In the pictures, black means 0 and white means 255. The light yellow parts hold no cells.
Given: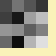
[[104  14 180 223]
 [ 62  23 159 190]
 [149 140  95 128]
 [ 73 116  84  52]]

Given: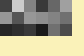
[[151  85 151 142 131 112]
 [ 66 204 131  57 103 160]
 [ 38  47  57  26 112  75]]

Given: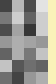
[[151 174 163 151]
 [111  67 151 174]
 [ 99 174 120 195]
 [195  87 111  99]
 [120 206  99 206]
 [ 67 184  76 227]
 [ 76 163  55 206]]

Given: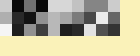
[[245  30 145  62 184  30  41 226  81  51]
 [204   8 112   8 215 215 194 133 133 204]
 [175  41  18 145 184 166 123  72 235 102]]

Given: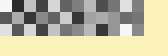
[[224  88 214  67 194 117 138 184  55 150 246 138]
 [246  44 194  67 214  98 127 184  78 117 224 127]
 [ 88 172  55 138  98 204  55 162 172 150 108 117]]

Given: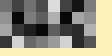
[[146   8 124  95 176   8 165 146]
 [113  66 113  75 220  66  20 124]
 [ 54 211 104 124 155 211  42  84]
 [165  54  30   8  95  54  42 176]]

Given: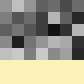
[[148 191 148  96 107  74 107]
 [191 201 126 201 138 159  39]
 [138  30 116 148 181 170  50]
 [126  85 107  62 181  96  39]
 [ 96 116  85  62  18  50 181]]

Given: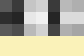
[[ 46  37 231 240  37 219 219]
 [ 89  58 197 209  58 185 175]
 [ 89  77 185 209  68 175 165]]
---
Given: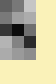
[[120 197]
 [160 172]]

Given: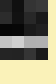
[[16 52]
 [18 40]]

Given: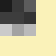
[[57 92]
 [61 51]]

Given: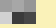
[[167 150]
 [ 59  71]]

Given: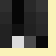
[[ 6 41]
 [ 6 35]]

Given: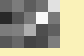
[[124  93]
 [ 84 121]]

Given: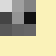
[[159 130]
 [148  17]]
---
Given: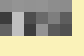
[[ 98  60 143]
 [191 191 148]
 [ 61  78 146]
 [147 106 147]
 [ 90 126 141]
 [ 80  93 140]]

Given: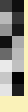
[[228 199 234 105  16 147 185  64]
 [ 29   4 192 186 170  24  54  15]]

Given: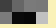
[[123  63]
 [ 10 102]
 [  7 122]
 [192 120]]

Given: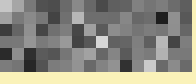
[[124  42 119  60 161 198]
 [117 142 120 101 122 166]
 [ 39  47 149 144 138 121]
 [ 83  91 122  70 120  81]
 [124  85 131 112  67  77]
 [129 118 153 126 112 106]
 [147 149  67  71 183 137]
 [105 162  87 160 110 104]
 [131 103 214  90 110  74]
 [146 133  97 141 109  95]
 [ 49  90 101 130 135  98]
 [135 129 127 117 104 129]
 [202 123  95 125 109 117]
 [106 178 184 119  30 125]
 [139 122  68 143 144 108]
 [106 121 126 102  88  94]]

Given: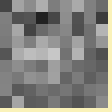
[[ 88 132 131 125  85 122 125 127  69]
 [165  89 121 142 172 154 167  80 163]
 [ 92  98 146 125 189 127  68  84 140]
 [ 95 116 139 110 182 170 106  33 174]
 [122 107 161 159 199 150 123  71 125]
 [ 98 118 101 129 114 125 135 142 145]
 [ 83 101 124 108 179 163  79  81 170]
 [100 119  95 103  99 113 112 128 128]
 [138 125 110  93  79 150 180  60 107]]

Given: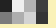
[[123  34]
 [174 239]
 [211 179]
 [ 53  62]]

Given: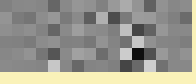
[[138 135 130 143 148 129]
 [136 139 129 138 123 136]
 [135 147 123 143 117 137]
 [133 118 140 131 141 134]
 [199  85 145 101 151 102]
 [135 138 129 138 122 137]
 [104 161 130 158 138 150]
 [132 154 120 141  94 145]
 [134 109 147 138 176 129]
 [128 135 132 127  76 153]
 [ 69 204 113 191 122 171]
 [105  14 198  69 156 148]
 [206  80 145  98 154  97]
 [113 153 133 151 139 146]
 [136 135 132 136 128 135]
 [136 146 126 137 107 140]]
